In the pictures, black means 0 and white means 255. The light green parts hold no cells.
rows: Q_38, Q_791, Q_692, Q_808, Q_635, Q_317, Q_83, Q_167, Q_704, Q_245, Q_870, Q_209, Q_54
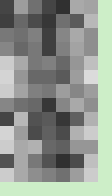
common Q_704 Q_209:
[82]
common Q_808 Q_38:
[163]
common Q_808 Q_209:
[120]
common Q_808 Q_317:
[104]
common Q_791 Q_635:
[104]
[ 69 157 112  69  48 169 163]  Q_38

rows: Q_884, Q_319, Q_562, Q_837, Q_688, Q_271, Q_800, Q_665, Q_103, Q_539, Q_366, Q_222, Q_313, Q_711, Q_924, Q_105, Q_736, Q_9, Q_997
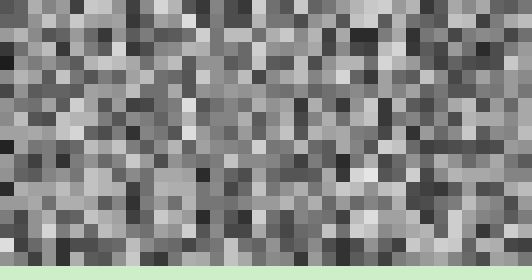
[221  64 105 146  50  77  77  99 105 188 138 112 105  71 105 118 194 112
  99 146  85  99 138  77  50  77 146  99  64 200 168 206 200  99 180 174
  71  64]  Q_9
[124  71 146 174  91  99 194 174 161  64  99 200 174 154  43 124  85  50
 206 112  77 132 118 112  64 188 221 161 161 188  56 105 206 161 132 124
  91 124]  Q_105
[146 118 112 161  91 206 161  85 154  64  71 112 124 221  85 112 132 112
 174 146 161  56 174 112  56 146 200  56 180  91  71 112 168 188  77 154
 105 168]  Q_665

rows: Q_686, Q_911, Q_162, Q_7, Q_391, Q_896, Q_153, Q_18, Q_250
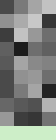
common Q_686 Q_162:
[194]
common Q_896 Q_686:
[74]

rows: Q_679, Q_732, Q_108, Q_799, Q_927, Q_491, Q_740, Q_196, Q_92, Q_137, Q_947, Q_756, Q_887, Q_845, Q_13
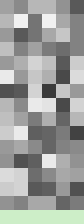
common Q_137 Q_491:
[234]
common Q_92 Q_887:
[161]
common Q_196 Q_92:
[183]
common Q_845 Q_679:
[89]
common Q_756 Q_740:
[81]
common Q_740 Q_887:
[211]

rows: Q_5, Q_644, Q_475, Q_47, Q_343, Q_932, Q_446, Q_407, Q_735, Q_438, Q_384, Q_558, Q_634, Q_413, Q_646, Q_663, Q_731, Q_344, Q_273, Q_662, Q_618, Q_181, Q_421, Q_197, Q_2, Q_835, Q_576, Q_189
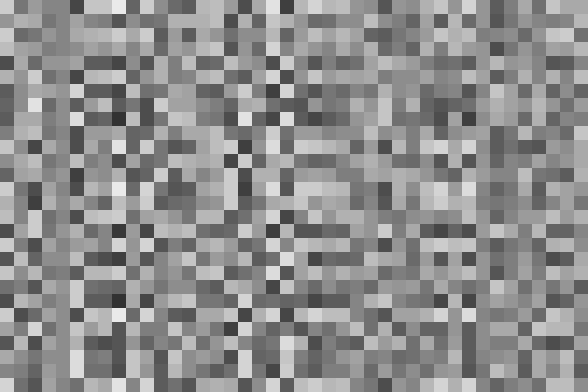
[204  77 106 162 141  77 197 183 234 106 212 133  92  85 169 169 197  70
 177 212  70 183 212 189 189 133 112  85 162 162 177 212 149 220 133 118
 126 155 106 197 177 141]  Q_421
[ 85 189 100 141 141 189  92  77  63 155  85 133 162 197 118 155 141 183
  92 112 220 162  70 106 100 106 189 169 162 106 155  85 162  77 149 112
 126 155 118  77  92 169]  Q_273
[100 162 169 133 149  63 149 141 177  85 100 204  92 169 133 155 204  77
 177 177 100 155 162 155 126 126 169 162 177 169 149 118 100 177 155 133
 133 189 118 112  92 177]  Q_634
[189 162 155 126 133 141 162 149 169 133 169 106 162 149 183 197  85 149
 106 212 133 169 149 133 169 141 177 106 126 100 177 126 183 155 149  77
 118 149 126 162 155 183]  Q_47
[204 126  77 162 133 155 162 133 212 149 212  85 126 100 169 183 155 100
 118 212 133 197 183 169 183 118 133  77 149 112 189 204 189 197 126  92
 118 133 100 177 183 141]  Q_344

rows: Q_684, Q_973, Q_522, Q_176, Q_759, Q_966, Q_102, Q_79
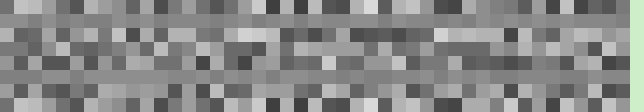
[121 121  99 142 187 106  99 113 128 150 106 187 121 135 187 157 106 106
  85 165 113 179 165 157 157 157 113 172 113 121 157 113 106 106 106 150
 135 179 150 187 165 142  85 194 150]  Q_176
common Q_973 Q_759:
[128]
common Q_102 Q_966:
[128]

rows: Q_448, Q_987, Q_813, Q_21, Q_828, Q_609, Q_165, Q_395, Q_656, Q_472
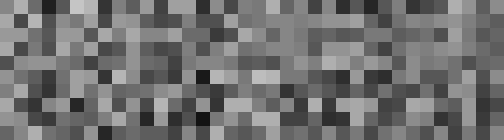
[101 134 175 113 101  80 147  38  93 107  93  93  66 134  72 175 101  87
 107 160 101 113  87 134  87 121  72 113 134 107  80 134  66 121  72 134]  Q_472
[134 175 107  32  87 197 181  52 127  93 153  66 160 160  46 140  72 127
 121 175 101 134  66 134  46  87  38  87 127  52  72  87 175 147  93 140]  Q_448
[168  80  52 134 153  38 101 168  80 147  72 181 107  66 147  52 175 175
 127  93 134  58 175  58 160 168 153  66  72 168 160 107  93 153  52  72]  Q_395
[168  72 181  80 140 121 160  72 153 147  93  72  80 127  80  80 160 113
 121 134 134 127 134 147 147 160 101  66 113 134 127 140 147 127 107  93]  Q_987

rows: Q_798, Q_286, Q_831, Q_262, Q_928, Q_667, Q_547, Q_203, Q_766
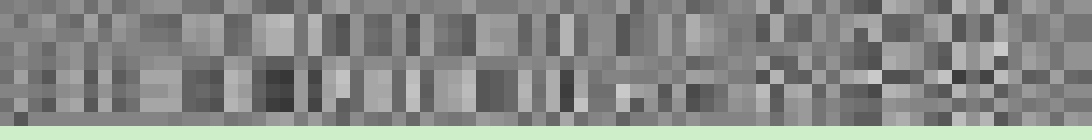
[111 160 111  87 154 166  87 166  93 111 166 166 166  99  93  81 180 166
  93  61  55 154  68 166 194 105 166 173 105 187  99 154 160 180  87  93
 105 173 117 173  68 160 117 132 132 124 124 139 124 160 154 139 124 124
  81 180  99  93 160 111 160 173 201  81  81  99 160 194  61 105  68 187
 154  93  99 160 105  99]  Q_667
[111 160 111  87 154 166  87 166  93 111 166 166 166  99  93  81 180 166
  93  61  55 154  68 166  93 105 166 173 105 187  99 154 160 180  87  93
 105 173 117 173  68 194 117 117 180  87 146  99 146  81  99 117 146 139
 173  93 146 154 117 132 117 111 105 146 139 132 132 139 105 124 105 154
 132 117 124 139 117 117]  Q_203
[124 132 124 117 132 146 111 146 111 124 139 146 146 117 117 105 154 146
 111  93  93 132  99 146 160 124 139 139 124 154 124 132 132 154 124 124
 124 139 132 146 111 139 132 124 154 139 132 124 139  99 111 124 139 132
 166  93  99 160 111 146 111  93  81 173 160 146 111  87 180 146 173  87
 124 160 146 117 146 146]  Q_928
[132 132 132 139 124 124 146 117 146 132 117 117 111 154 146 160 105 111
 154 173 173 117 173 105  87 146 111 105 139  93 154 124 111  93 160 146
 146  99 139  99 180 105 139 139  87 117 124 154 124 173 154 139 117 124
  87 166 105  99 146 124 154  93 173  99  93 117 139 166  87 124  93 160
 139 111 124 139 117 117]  Q_831

